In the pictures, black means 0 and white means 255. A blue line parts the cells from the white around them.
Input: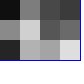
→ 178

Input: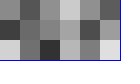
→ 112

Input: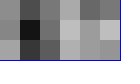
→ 55

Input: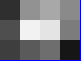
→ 90

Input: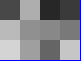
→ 159

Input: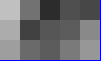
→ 106

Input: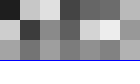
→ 116

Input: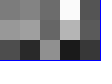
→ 41

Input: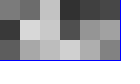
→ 168
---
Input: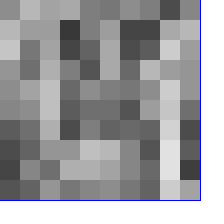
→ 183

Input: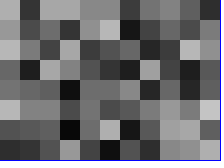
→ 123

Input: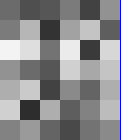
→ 94

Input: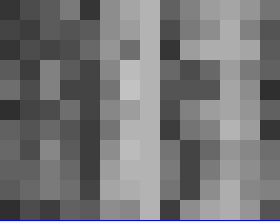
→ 84

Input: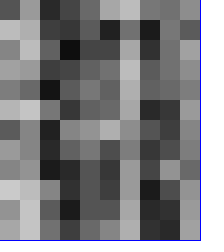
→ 91

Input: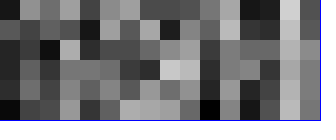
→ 88

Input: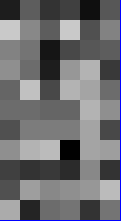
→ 130
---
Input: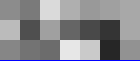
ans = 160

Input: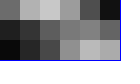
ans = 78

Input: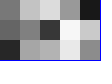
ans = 153

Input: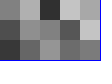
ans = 196

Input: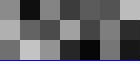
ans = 83

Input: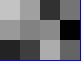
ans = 49

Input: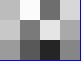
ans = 110

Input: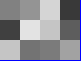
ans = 213

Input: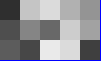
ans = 177

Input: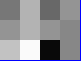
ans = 104
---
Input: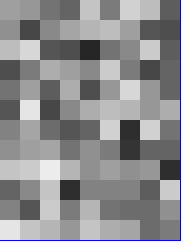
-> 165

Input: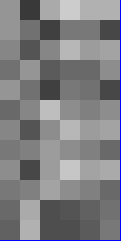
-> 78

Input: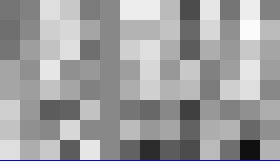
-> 111

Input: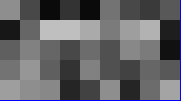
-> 37

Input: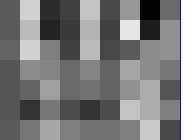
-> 126

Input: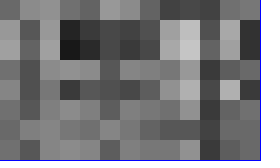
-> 58
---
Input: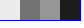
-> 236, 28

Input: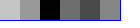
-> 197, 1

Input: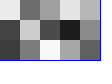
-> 248, 28

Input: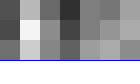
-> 244, 48

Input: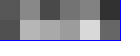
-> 217, 49

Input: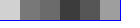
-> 209, 60

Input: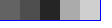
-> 207, 37
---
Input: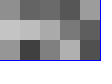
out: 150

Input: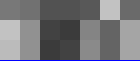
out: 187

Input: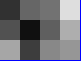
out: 166

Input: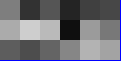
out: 93

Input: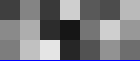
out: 125

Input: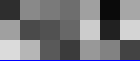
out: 219
